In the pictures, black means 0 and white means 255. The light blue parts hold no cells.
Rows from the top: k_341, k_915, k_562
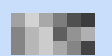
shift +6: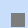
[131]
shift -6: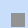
[141]
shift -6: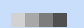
[204 162 119  74]
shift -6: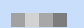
[156 204 162 119]
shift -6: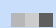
[177 198  89]

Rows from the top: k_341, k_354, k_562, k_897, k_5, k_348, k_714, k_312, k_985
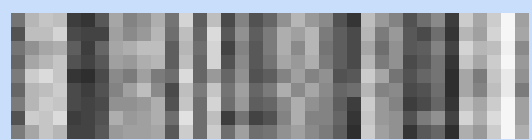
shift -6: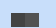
[61 76]
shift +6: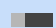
[188  73  73]
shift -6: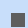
[88]
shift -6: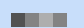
[ 76 125 168 125]

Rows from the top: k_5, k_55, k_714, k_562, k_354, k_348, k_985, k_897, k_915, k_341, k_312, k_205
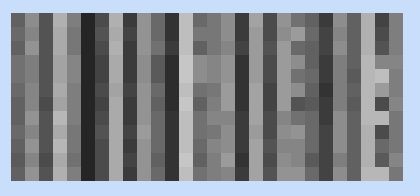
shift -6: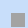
[157]
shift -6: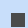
[69]
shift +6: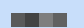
[ 96  73 132 103]

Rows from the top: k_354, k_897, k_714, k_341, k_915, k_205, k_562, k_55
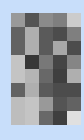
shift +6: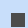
[82]
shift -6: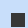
[49]
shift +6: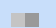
[202 159]
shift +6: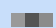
[159  90 145]

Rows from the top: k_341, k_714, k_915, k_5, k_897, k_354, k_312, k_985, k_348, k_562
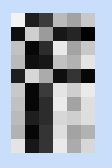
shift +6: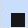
[29]
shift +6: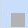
[184]
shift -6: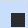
[38]
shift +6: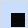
[13]
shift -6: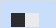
[ 38 228]
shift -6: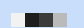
[236  24  53 180]
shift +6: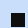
[21]

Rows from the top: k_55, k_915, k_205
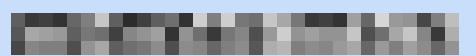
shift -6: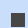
[65]
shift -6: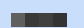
[89 51 58 45]
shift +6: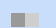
[159 212]

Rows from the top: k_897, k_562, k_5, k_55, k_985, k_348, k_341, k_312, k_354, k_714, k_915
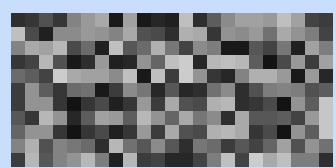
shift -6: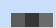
[ 87  48 101]
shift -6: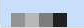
[141 177 119  26]
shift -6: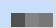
[ 75 125 113]
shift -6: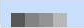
[ 81 125 141 177]
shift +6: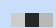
[210  45 189]
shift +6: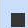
[60]

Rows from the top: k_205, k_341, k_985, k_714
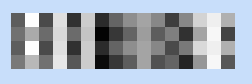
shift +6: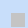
[202]
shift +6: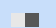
[237  93]

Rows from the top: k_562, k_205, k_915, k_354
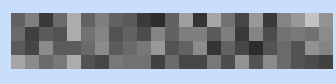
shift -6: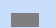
[120 120]
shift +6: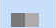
[126 178]

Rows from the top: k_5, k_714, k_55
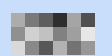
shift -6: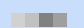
[203 187 123 153]
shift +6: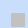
[199]
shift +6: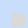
[223]
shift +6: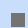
[121]
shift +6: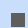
[100]
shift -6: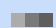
[166 116  88]
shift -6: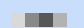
[211 131  81 172]

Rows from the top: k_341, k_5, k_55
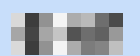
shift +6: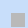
[191]
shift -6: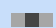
[160  63 160]
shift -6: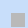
[179]
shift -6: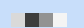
[211  55 140 238]

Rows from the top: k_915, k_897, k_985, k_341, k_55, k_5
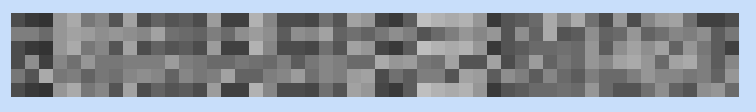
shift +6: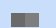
[112 132]
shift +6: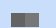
[105 125]

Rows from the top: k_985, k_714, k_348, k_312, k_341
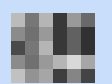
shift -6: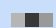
[175  50 147]
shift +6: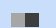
[172  68]
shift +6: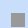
[159]

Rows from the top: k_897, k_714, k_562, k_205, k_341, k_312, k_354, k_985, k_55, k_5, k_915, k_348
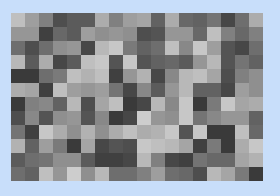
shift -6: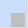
[185]
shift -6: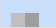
[185 152]
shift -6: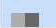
[166  98]
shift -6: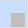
[185]
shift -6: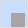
[159]
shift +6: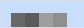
[110  97 164 149]
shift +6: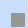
[156]

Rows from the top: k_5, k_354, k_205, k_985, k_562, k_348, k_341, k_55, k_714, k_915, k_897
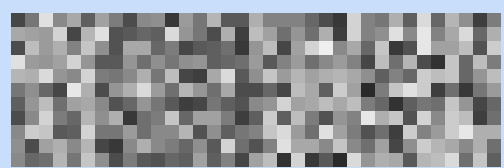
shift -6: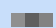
[137  89 124]
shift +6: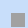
[167]
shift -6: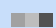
[155 183  76]
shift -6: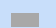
[162 162]
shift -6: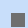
[105]

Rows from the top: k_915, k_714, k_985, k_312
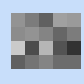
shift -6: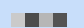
[196  70 176  77]
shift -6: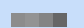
[134 141 126  96]
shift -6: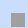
[154]
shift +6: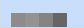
[146 153 138 108]
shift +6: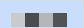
[208  82 188  89]
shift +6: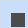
[82]

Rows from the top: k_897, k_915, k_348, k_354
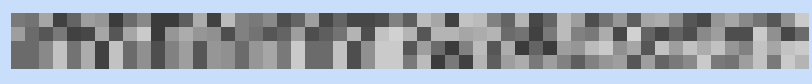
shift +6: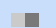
[208 127]
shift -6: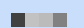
[ 59 188 181 123]
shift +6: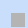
[186]
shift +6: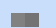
[135 121]
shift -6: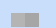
[174 160]
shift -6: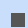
[80]

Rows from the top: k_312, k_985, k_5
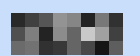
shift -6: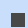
[66]
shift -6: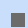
[101]
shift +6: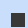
[62]

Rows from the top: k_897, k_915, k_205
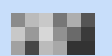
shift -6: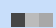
[ 64 181 162]
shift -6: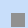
[139]
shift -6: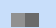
[139 100]
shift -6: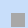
[162]
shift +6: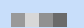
[159 221 151 112]

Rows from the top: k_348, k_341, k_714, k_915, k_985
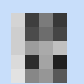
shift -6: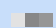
[220 129 144]
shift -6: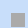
[164]
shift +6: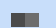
[ 81 115]
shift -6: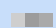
[200 150 164]
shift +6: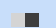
[218  68]
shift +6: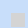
[218]
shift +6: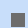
[115]

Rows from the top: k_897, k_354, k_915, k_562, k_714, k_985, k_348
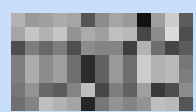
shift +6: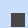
[76]
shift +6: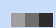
[165 117  50]
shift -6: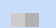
[198 172]
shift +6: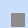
[146]
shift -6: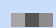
[159  79 134]
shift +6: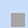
[171]

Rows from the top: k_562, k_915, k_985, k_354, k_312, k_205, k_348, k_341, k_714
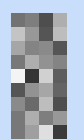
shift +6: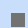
[120]
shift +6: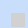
[215]

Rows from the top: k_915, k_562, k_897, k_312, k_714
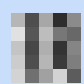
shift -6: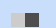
[198  72]
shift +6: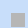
[188]
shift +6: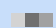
[217 118 167]
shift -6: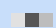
[219  80 183]
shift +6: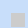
[210]
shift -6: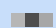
[176  72 161]

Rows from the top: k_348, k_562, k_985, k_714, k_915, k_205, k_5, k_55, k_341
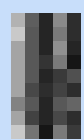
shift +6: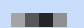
[170  94  43 150]
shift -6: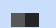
[82 31]
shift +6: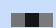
[122  28 128]

